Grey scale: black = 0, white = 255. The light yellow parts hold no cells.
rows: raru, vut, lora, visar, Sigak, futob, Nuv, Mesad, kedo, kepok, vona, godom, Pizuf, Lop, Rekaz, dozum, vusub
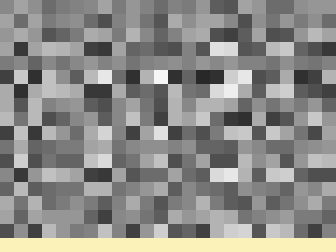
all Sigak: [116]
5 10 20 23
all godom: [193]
7 12 23
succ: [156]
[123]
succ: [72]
[163]
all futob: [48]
3 10 13 16 22

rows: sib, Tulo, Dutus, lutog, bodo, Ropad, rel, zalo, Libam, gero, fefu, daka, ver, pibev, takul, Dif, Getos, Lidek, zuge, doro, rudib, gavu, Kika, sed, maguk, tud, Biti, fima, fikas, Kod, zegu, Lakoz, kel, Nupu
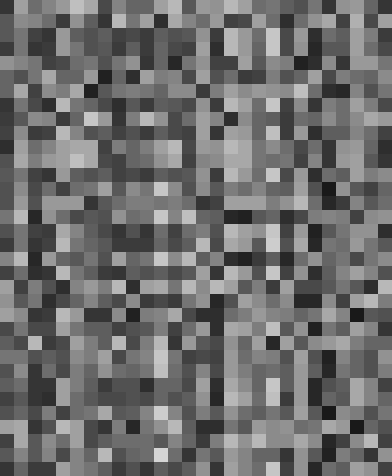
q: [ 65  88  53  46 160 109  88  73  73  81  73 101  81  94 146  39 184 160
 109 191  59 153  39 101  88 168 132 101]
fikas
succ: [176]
[73]
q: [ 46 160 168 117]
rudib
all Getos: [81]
1 10 16

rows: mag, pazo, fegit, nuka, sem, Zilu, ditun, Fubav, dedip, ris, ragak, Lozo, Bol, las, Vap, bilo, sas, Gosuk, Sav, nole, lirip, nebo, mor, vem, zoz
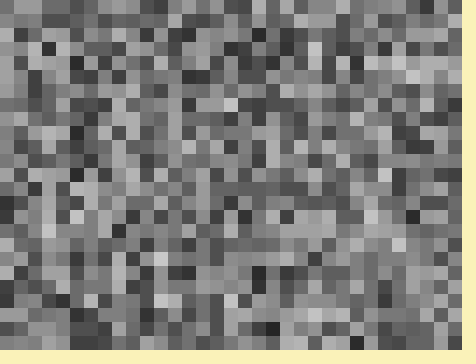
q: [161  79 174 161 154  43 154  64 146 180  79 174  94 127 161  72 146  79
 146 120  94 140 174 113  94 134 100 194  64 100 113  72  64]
Bol
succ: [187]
[161]
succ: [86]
[94]
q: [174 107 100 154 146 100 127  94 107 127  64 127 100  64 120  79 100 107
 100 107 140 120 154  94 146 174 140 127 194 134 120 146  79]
Gosuk

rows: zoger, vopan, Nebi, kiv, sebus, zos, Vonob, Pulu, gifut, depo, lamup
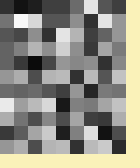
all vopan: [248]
2
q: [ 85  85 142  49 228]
vopan
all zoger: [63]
4 5 9
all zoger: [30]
3
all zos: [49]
6
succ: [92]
[165]
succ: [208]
[142]

